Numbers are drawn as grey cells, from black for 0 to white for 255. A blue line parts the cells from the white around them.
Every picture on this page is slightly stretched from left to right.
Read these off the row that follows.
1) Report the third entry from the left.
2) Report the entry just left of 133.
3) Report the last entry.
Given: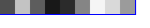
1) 93
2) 43
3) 155

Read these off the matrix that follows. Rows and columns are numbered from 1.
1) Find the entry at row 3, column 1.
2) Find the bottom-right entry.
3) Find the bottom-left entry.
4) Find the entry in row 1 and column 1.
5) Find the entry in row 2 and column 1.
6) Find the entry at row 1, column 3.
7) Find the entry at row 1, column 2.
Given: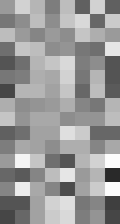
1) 189
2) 70
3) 70
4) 154
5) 119
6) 181
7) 210

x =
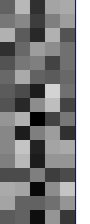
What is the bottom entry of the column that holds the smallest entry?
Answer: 14
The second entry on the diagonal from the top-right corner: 127
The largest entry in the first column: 177
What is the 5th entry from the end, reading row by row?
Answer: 91
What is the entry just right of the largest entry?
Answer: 112
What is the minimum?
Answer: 0
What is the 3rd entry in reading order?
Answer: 48
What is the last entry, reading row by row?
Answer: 55
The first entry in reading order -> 98
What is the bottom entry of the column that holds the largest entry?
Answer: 149
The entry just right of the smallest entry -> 67
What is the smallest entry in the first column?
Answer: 48
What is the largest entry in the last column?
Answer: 196
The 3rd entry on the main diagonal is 40
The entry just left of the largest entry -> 28
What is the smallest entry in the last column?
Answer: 48
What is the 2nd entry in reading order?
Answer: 184
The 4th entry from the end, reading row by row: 98
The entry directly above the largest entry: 91
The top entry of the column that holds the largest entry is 164
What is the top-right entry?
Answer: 170

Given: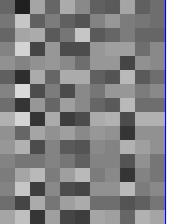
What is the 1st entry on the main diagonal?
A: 102
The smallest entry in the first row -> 32
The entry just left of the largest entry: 131
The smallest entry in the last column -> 102
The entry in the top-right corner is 110
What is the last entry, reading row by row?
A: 165
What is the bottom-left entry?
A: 165
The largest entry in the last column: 177
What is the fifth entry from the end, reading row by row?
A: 165
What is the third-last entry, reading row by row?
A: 102
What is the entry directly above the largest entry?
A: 46
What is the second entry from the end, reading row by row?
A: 177
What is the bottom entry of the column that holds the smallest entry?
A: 191
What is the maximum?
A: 218
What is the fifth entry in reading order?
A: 171
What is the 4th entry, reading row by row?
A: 102
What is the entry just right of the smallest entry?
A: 165
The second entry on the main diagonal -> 198
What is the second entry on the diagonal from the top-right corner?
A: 118
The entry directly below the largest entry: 53
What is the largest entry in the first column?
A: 177

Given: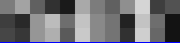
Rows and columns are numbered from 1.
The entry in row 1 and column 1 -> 124
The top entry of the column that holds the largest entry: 213
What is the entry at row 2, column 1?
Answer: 62
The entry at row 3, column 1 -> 70
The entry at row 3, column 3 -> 150
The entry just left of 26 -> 49
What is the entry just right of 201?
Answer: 137
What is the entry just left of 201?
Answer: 90
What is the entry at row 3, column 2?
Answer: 55
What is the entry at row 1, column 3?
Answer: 96
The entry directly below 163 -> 41

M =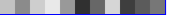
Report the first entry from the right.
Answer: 119
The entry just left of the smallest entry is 153
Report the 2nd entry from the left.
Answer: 139

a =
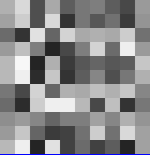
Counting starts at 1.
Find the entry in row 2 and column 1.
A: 161
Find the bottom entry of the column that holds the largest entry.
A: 239
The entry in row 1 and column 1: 176
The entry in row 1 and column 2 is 217
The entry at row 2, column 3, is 79
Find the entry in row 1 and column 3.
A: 79
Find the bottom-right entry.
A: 161
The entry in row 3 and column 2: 51
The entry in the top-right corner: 154
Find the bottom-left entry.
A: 184
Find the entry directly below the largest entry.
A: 239
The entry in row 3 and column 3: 225
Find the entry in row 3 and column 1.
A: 107

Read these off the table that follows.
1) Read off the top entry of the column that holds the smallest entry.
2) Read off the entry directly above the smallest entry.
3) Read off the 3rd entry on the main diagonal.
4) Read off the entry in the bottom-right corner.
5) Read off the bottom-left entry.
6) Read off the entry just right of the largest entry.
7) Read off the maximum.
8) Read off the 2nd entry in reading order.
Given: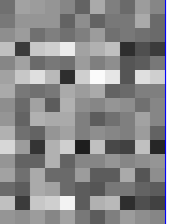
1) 99
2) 127
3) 112
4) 134
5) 149
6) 230
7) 251
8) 162

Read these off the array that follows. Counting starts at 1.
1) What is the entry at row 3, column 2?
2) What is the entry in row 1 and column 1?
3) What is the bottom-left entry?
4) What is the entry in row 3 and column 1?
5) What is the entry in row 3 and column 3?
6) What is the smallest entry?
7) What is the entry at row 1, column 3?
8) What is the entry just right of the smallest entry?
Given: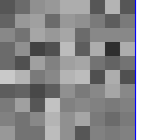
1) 115
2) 86
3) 152
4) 136
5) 166
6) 46
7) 144
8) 173
